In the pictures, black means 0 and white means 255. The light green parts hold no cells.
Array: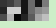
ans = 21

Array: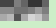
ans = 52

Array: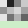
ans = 131

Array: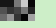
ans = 202

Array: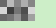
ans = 173

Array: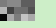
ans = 94

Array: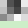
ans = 56

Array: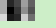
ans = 158

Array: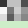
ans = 193
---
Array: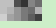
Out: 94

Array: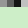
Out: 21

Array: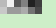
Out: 114

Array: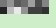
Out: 64

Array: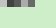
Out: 171

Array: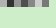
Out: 206

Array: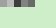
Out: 130

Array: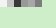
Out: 167

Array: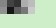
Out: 120
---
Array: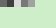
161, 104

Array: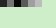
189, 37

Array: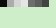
67, 11

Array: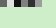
157, 101

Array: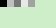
162, 1

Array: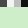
16, 72

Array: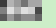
167, 89
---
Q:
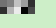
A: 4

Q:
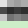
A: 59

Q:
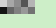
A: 152

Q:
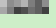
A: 95

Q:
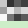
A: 185

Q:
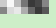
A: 57

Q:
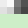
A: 106

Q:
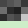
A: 32

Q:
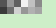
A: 177
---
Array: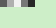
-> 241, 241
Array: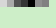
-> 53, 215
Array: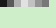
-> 225, 225
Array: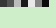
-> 26, 233
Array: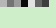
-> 9, 226
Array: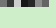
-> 23, 206
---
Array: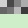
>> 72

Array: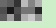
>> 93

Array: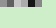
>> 96

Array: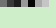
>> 57

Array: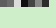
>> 107

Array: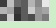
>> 192

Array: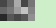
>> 102

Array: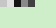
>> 226

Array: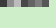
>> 142

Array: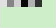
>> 133
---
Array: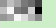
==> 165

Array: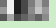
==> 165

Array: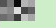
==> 122

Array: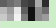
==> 170

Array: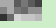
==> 106

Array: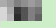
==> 185

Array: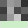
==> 155

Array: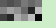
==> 37
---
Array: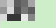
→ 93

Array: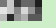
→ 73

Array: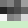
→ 99

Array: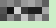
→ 167

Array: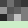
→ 124

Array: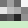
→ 131

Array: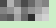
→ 193

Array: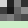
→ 143

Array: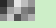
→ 109
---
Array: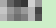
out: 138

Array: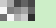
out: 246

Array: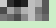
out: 105

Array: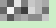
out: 89

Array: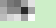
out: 212

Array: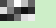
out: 43

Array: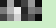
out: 136
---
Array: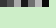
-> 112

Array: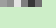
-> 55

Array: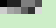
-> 126

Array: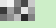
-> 201

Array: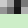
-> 148

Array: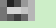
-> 182

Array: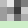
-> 156
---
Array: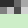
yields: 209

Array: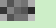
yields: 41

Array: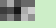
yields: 204

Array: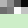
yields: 194

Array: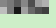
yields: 63

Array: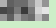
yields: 228

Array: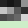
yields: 46

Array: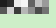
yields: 114
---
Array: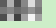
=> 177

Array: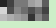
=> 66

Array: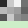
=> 201

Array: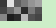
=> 226

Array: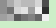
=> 172

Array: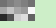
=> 127

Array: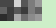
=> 71

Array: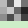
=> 89
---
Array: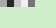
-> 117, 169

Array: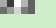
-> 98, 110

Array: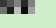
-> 129, 113

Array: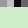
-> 101, 154

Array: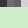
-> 210, 54

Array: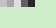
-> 39, 194

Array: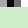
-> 250, 167
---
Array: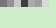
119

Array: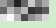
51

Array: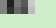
49

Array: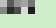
44

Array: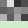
65

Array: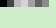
69

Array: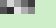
62

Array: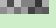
65
